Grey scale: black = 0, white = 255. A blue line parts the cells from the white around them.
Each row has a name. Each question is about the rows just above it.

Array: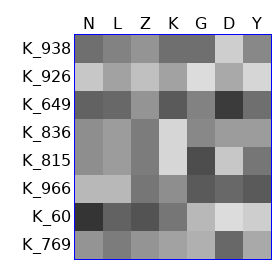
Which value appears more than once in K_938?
[111]
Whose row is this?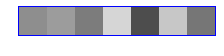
K_815
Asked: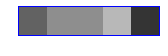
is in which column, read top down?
N
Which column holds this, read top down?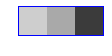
D

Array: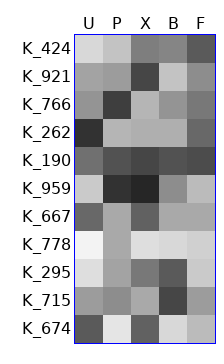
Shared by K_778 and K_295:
[222]
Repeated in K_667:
[169]

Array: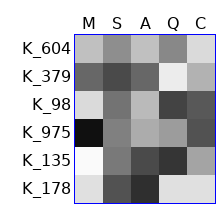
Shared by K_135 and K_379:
[74]
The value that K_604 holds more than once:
[192]
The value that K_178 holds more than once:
[224]

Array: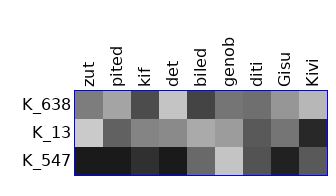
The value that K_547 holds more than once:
[26]
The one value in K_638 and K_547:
[196]
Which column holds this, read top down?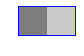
zut
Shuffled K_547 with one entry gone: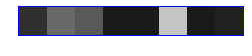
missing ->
[83]

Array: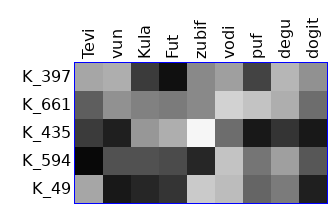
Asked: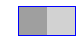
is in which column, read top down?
vodi
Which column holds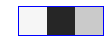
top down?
zubif
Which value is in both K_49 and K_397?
[166]

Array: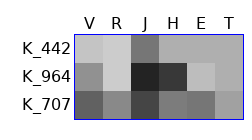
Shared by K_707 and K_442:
[118]
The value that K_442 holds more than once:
[175]

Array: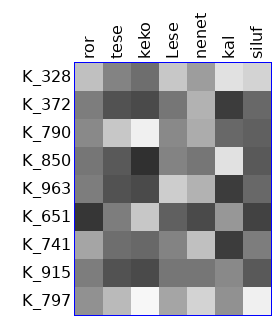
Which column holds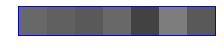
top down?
siluf
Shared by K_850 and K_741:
[131]
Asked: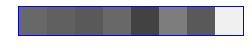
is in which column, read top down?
siluf

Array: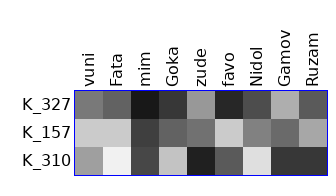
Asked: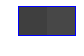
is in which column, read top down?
mim
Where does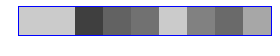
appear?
K_157
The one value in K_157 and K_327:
[98]
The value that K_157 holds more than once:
[203]
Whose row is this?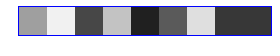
K_310
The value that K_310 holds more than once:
[55]

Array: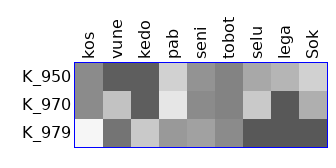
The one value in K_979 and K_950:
[139]
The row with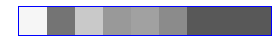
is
K_979
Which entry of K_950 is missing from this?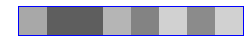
[147]
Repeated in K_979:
[88]

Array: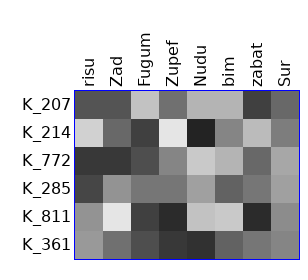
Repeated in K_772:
[56]
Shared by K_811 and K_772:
[201]
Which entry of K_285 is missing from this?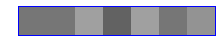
[70]
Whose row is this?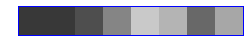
K_772
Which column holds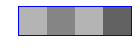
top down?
bim

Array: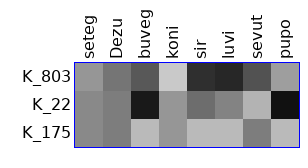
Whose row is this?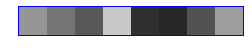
K_803
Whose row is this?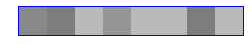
K_175

